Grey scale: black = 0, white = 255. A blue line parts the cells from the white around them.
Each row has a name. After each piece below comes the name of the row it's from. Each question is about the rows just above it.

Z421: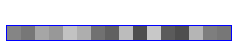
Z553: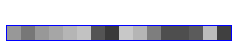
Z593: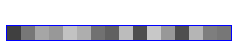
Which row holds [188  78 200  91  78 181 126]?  Z421
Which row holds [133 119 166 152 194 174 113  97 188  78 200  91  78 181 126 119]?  Z421
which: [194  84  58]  Z553
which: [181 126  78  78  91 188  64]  Z553
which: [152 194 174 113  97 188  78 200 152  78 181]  Z593

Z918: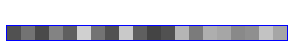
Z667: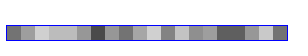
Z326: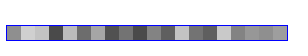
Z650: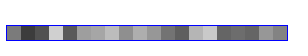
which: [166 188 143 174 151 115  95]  Z650
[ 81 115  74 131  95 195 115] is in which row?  Z326
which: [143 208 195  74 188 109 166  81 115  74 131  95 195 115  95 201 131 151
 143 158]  Z326
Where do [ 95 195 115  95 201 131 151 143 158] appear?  Z326
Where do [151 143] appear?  Z326
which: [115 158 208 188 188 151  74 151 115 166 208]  Z667
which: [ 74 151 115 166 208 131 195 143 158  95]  Z667

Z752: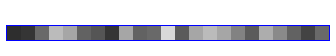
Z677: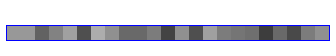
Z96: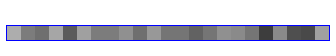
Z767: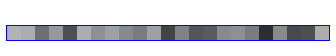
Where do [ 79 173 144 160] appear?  Z767
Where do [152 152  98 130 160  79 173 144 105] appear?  Z677
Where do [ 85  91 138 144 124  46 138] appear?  Z767
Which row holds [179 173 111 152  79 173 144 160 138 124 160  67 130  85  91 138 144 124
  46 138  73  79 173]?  Z767
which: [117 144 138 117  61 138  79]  Z96
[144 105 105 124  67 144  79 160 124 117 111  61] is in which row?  Z677

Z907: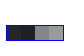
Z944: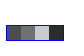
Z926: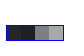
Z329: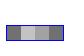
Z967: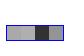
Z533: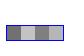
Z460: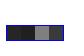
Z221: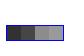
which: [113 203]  Z944
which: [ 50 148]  Z967
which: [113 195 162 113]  Z329
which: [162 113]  Z329

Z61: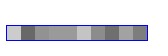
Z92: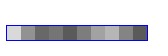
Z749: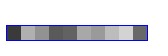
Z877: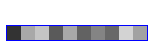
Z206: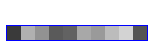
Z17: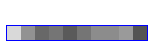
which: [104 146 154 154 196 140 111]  Z61
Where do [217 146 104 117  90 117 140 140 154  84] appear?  Z17
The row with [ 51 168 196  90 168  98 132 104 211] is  Z877
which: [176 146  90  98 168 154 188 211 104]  Z749
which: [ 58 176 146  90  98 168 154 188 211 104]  Z749

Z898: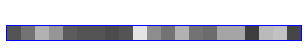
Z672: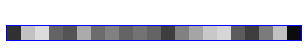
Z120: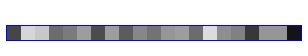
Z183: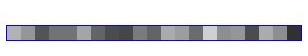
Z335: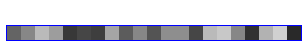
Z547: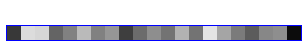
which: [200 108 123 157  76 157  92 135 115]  Z120
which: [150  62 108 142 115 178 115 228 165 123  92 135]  Z547
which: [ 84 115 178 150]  Z898
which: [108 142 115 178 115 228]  Z547
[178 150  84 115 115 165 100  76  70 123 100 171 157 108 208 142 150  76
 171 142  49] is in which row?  Z183
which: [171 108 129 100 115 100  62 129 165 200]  Z672

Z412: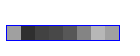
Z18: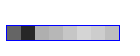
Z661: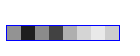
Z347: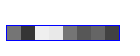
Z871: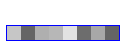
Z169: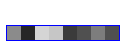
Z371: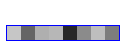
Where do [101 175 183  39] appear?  Z371
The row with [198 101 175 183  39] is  Z371
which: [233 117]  Z347

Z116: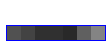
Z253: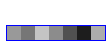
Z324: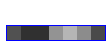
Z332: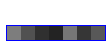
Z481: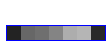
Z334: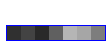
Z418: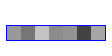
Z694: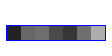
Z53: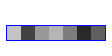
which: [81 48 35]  Z332
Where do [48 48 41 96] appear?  Z116
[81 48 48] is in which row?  Z324

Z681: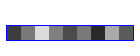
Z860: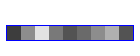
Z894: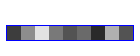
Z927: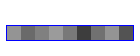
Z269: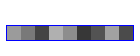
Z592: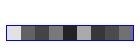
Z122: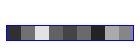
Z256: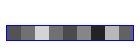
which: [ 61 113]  Z927
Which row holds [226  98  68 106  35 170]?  Z122
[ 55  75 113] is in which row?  Z592
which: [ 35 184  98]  Z256

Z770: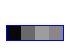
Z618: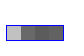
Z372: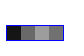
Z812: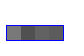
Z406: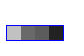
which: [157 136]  Z770
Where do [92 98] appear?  Z618
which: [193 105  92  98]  Z618
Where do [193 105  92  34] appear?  Z406
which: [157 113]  Z372

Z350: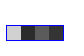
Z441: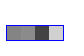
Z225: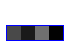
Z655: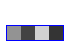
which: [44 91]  Z350
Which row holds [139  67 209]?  Z441
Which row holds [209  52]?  Z655

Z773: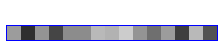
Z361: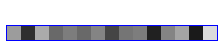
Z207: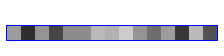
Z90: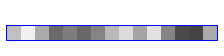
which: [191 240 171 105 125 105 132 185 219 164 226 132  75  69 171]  Z90
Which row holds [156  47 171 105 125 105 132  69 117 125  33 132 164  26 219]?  Z361
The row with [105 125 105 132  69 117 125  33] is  Z361
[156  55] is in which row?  Z207
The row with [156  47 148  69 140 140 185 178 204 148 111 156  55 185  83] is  Z207

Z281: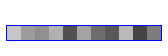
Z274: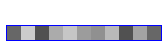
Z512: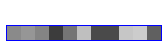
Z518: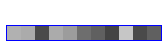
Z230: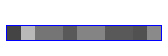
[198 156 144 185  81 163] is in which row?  Z274
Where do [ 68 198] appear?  Z518

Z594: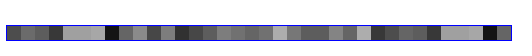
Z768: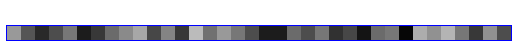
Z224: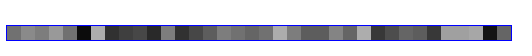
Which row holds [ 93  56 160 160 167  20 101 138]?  Z594
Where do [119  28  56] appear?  Z768
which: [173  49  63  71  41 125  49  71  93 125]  Z224
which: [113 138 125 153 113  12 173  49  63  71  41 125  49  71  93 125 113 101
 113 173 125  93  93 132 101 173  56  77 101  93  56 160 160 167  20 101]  Z224
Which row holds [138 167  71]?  Z768

